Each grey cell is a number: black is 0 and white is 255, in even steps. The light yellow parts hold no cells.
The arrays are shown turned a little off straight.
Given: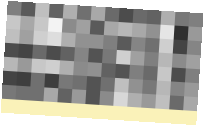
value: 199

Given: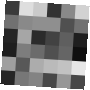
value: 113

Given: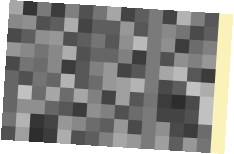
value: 136

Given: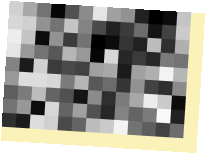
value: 215

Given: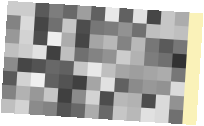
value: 131
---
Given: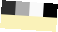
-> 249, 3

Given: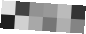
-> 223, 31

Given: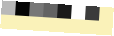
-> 254, 5

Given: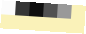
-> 251, 15

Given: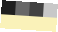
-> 200, 31

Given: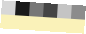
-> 215, 26
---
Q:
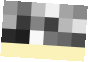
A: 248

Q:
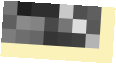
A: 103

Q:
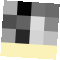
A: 212

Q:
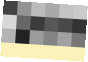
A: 155

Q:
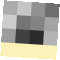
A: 43

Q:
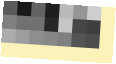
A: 142
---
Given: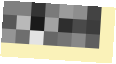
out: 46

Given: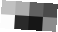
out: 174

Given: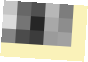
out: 38

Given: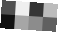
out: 239

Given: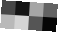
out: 20

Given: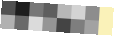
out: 183

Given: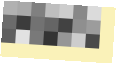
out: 66
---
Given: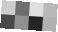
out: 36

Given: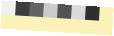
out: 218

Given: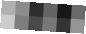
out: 51

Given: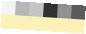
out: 146

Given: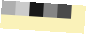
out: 133

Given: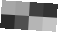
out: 181

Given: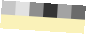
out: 163

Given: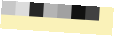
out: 17
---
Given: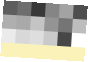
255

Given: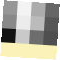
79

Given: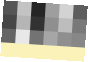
135

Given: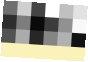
18

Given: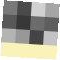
195

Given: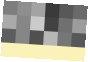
88

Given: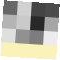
236

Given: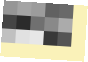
84

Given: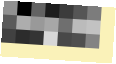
131
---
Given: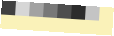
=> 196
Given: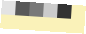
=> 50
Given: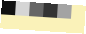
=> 163
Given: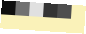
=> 78
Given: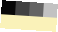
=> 194
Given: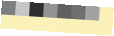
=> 162
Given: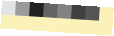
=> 85
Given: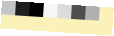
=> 176
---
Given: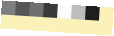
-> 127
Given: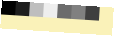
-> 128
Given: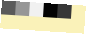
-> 90
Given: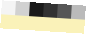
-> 186
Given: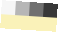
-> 112
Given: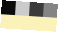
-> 58
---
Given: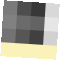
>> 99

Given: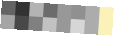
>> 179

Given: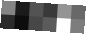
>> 83

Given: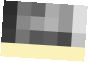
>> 157

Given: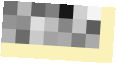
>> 221

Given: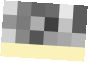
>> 174
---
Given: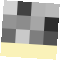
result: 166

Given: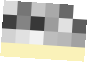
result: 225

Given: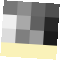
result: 96

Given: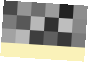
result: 190

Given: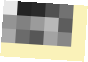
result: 184

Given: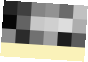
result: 221

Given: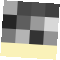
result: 154

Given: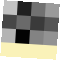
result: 58
